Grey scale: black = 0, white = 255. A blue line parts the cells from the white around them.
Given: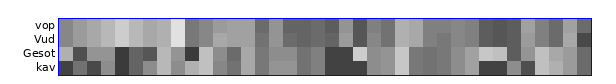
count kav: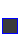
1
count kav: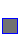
4
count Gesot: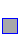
2

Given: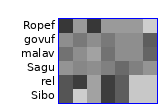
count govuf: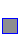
4
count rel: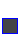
0
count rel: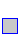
2
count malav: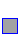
1
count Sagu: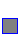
2
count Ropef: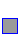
4
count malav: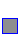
3

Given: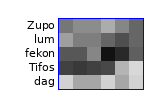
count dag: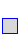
0
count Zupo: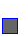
1
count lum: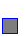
2
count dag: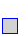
3
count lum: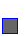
2
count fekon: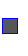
2
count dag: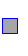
3

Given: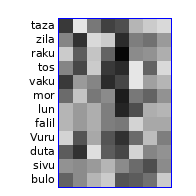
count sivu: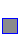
3
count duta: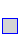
1

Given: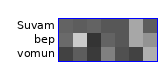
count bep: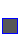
1
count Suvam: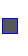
2
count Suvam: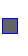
2
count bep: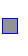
1
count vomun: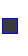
1

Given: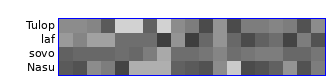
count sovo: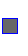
6
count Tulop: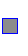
4
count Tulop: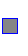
2
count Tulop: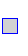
3
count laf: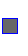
2
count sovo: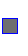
4
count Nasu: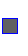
2

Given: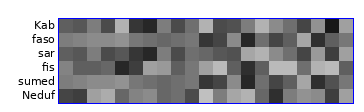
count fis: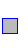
4
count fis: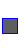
6
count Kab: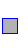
3
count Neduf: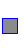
2
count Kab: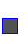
1

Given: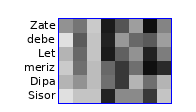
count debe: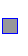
1
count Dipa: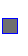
2
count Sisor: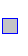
3

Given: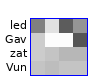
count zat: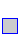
1
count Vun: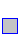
3
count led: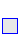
0
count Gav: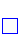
2
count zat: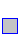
1
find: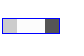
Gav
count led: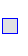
1

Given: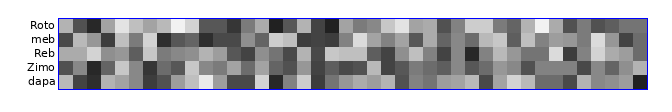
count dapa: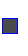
4
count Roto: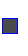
0
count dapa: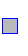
3

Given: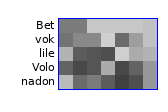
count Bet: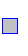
1
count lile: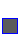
1
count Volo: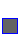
2
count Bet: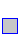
4
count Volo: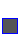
1
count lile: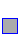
1

